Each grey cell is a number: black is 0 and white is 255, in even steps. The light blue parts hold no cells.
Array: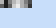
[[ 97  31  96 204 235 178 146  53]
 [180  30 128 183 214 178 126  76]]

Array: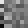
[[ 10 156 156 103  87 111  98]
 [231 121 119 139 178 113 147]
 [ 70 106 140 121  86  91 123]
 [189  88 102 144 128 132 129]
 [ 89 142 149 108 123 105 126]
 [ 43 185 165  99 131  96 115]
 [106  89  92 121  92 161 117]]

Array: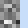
[[138  89 121 182 127]
 [148 119 104 154 142]
 [134 191 196  96 131]
 [107 145  79 167 112]
 [158 126 108 127 168]
 [154 128 110 120 164]
 [ 79 242 225 119  45]]

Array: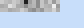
[[188 188 168 176 181 204 187 154 141 168 151 188 185 209 171]
 [204 189 182 202 191 165  31 158 184 139 197 166 202 155 198]
 [169 177 224 205 170 166 135 172 181 140 197 181 175 237 155]]

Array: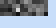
[[ 70  86  84  55  18  91 102  74  44 123 108  23]
 [104  65 110  83  44 100 150 121  57  59  72  96]
 [ 67  71  57 112 134  48  89 111 123 106 120  91]
 [ 42  44  25  81 218  53  48 128 103 144 126  98]]

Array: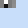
[[127  15 121 141]
 [127 254 123 138]]

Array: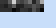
[[ 47  47  45   8  26  51  48  35  79  50   7]
 [ 54  52  94 207  81  65  85 115  37  83 165]
 [ 43  31  55  93  32  34  60  63  84  69  47]]

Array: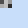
[[174 191  46]
 [ 79 194 154]]

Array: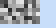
[[139 136 188 135 119 184 121 202  95 120]
 [ 84  69 192 157 220 227  84 139  91 199]
 [114  43 165 168 185 191  53 216  87 178]
 [219 223  42 169  73  76 108 178 132 127]
 [155 151  90 196 217 143 121 209 148 231]
 [ 92 189 213  51 160 179  44  63 115 123]]
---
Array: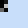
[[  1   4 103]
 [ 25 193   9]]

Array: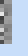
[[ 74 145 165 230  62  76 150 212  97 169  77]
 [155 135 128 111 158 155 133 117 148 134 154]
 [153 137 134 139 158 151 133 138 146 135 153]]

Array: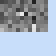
[[ 70 126 132  79  84  95 160 187]
 [ 79 115 110 153  98 116 154 154]
 [ 96  95 145 123 117 157  88 139]
 [ 88 123 118 114 104 108 149 154]
 [139 121  58 184 113  99 144  87]
 [ 77  93  89 232  76 134 145 143]
 [104 138 161  41 107 111 131 177]
 [135 110  96 173 117 130 113  99]
 [ 32 132  91 148  34  64 227 222]
 [133 127 118 127 139 123 125 109]
 [131 145 148  79 124 119 131 148]
 [102 118 101 138  95 113 136 140]]

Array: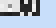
[[229 239 233  43]
 [228 228 230  35]
 [232 146 249  29]
 [228 228 228  39]
 [227 229 227  39]
 [ 23  40  37 230]
 [225  35  39  41]
 [ 39  38  39 228]
 [217 241 236  33]
 [ 38  37  38  42]]

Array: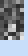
[[ 64  73 140  77  53  82  80  93  73  98]
 [114 129  52  86  93  62  38  77 168  47]
 [ 87  95  58  61  97 120 176 195  56 230]
 [114  80 116 140 121  91 221 201  47 130]
 [157  43  70  69  94  46  47  49 124  77]
 [110  65 180  51  68  88  46  67 200 228]]

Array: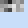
[[121 156 180]
 [ 98 166 105]
 [ 32 193  67]
 [147 229 215]
 [168 159 163]
 [138 206 177]]

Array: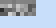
[[131 171  43  93]
 [132 163 106  92]
 [133 199  99 209]
 [122 136 117 173]
 [134 196 180  78]
 [131 167 143 176]
 [130 154 162 107]
 [130  88  89 137]
 [126  98 135 122]]
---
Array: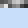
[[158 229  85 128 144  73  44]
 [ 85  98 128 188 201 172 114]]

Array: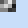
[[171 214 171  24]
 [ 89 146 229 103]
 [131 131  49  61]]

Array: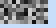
[[ 99 206  85 206  72  85 128 169 194  85  99 153]
 [ 44 141 112 194  72 153 153 128  99 194 141 182]
 [153  99 182  15 206  72  31  72 112 153  72  85]
 [194  72 194 182 169 141 128 182  15 169 141  31]
 [128  31  85 169  59  44  15 206  31 169 128 206]
 [182  15 112  99 141 141  31 206 169  44  85  44]]

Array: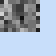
[[ 45 194 114 114 128  73  85 114  99 167]
 [128 180 167  85  59  59 155 140 140  29]
 [ 73 167 155 114  99  16 128 128 140  45]
 [167 155 180  85  59  59 155 128 140  45]
 [210  99 155  99  73  73  99 128  99 194]
 [140  85  99  99 140  99  85 114 114 180]
 [ 99  59 128  73 114 180 155 114 128  29]
 [167  45  85 140 155  59 128 114 114  85]]

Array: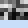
[[216 232 202 132  63  75  87]
 [132 216  38  11  87  51  38]
 [ 25 202  51  11  25 119  11]
 [119 147 103 119  63 186 216]
 [ 87  75 160  38 186 172 186]]

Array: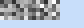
[[198 184 184 171 129  74 198  87  74 115  61 198 145 115 198]
 [240 159 212 171 159 102 226 102  61 145  87 171 171 102 159]
 [ 87 145 129  61 159 145 184 145 115 212 115  61 184 240 102]
 [ 61 129 129  48 159 171 184 159 102 212 115  48 198 253  87]
 [129  87 198 145  61 184 145 115 145 171 253 129 198 102 212]]
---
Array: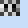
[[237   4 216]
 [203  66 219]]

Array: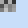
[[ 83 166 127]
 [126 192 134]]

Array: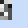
[[236 110  22]
 [214 110  79]]

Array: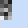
[[ 95  64 101]
 [148 188 101]]

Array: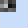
[[147 192  16]
 [ 89  73 105]]

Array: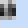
[[ 99 185  83]
 [ 50 142  65]]

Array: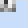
[[186 141 235]
 [123 176 151]]

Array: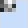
[[ 99 128 194]
 [ 31 157 125]]
